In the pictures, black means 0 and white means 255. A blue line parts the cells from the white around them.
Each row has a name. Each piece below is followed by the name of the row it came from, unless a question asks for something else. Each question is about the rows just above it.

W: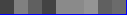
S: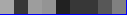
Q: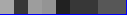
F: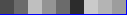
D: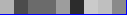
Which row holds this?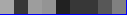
S
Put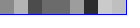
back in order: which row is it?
D
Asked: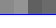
W
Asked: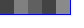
W
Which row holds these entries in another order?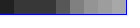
S
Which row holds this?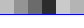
F
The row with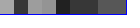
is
Q

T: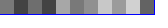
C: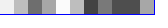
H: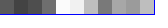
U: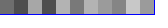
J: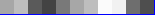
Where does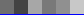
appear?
T
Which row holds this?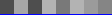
U
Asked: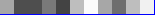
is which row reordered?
C
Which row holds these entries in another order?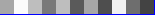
J
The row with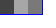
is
T
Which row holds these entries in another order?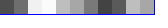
J
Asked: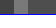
C

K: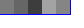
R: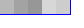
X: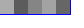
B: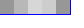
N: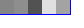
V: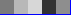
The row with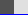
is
N
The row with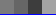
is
K
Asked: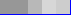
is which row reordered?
B

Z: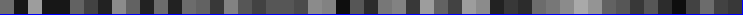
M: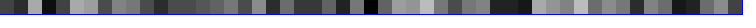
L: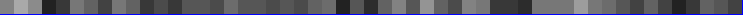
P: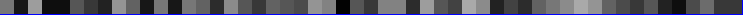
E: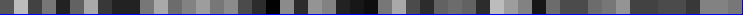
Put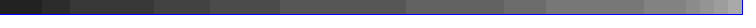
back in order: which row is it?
L
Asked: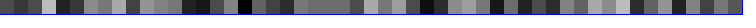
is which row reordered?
M
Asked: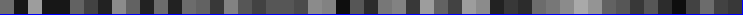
Z
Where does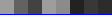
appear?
Z

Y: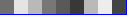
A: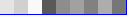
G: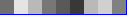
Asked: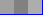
A
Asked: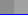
A

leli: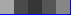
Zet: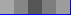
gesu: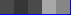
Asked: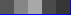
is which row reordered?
leli
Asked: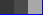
gesu
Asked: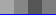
Zet

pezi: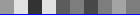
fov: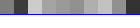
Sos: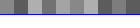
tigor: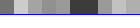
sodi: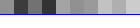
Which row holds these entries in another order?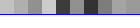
fov
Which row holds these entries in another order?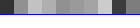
fov
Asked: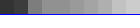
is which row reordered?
fov
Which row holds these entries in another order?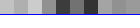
sodi

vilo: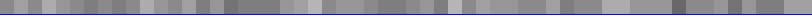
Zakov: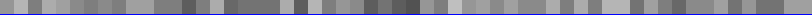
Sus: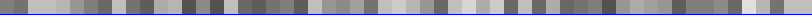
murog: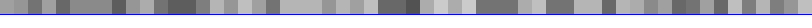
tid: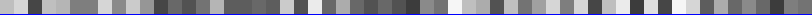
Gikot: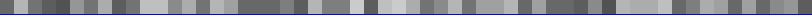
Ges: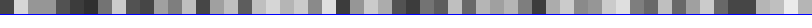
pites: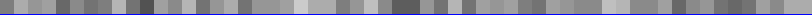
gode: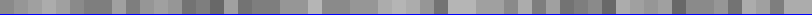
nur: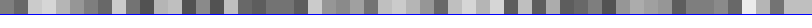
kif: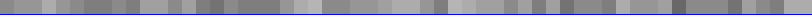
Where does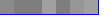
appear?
gode
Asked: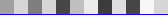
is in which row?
tid
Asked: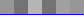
pites

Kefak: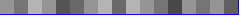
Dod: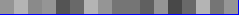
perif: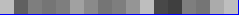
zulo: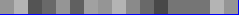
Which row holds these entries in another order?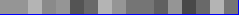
Dod
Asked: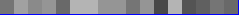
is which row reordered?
zulo
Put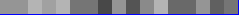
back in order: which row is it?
zulo
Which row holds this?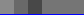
zulo
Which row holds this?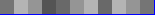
Kefak
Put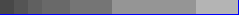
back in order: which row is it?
Kefak
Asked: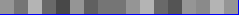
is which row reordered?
Dod

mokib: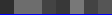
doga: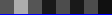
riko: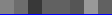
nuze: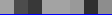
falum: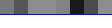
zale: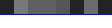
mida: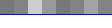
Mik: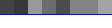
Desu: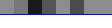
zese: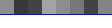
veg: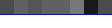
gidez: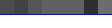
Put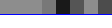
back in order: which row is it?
Desu
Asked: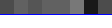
veg
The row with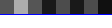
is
doga
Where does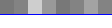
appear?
mida
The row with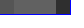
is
gidez
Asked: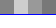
mida
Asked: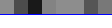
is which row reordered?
falum

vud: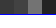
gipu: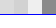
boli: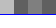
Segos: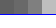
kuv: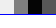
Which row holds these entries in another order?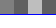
boli
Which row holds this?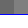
Segos
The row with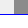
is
gipu
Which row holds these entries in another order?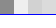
gipu
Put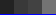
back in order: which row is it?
vud
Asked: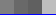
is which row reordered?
Segos

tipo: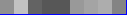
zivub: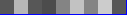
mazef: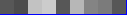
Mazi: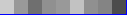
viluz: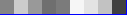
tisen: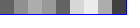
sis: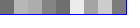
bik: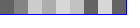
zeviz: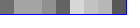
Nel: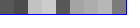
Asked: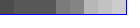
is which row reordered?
mazef
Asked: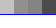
Mazi
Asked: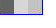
zeviz
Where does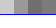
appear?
viluz
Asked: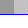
Mazi

